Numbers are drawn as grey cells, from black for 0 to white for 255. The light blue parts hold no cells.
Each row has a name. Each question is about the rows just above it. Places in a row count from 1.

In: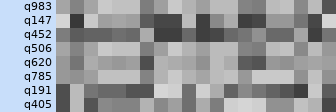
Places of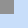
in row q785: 2 18 20
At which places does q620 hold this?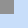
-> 11 17
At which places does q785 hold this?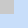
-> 9 15 16 17

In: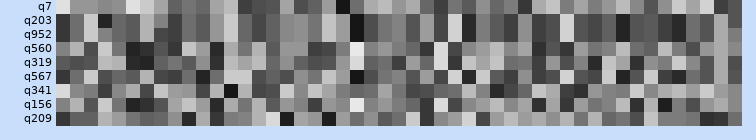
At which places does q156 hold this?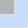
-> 2 15 43
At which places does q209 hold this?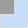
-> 5 21 29 32 34
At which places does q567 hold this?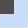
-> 4 15 17 23 36
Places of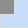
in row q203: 18 34
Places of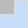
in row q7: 13 24 41
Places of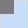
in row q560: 21 25 45
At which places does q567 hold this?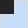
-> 11 41

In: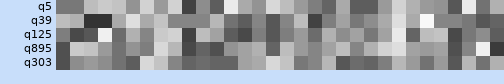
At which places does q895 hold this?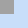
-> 14 20 26 28
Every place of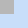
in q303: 20 25 30
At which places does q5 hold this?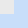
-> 13 30
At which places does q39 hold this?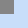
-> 9 10 11 15 17 28 29
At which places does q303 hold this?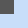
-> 21 29
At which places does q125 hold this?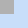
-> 6 20
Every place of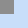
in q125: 21 31

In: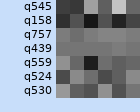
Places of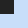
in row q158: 5
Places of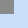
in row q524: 2 6
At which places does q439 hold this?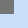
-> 1 2 3 4 6
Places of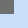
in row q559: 4
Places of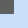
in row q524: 5
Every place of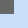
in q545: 6

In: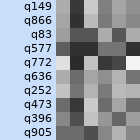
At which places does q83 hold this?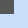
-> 2 3 5
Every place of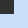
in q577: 2 3 6
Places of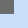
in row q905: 1 2
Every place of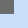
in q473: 1 4 6

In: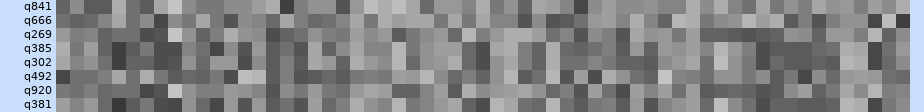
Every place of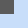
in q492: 9 16 19 21 34 52
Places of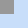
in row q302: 12 13 20 23 28 45
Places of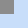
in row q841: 2 10 13 14 39 41 42 47 60
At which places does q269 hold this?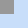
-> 1 24 28 32 44 56 57

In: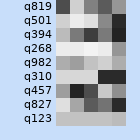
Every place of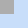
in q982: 1 5
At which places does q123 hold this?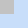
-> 1 2 3 4
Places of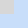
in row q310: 1 2 3
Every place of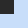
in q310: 4 5
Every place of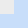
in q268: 1 2 4

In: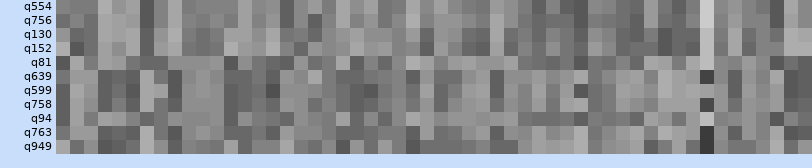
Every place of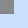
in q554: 15 18 27 29 39 48 54
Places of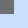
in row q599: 5 15 21 26 39
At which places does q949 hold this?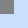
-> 10 15 16 31
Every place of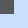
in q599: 6 9 23 38 53

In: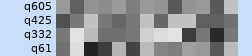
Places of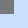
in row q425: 2 4 6
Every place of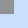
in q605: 3 8 10
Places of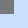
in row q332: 1 6 11 13
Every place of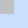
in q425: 3 7 9 10
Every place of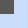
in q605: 9 12
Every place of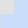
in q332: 2 9

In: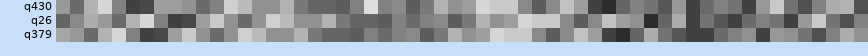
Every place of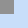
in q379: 11 13 16 17 30 50 53 58
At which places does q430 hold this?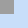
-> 8 9 30 38
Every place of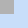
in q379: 4 18 29
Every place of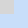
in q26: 7 34
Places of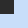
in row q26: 43

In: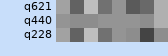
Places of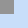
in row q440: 1 4 5 6
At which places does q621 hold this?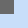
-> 7

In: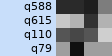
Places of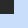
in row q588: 1 2
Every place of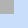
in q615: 2 4
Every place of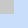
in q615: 1
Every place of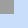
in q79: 1 3 4
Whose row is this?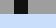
q79
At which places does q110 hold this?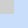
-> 4

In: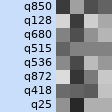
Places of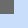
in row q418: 1
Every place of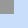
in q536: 4
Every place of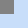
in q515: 2 3 4

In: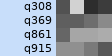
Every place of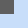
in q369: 1 2
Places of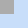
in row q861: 4
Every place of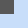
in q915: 4
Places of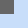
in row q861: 1
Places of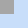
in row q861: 2 3
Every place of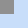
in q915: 1 2

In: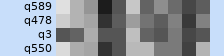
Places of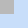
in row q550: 6 7
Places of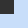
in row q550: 4
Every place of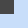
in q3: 10
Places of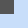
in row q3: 1 4 5 8 11

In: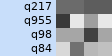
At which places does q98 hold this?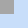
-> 1 2 4
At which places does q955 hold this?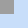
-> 3
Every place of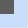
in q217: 3 4
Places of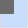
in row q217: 1 2
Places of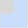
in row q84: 1
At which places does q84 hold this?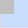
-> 4
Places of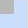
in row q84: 3

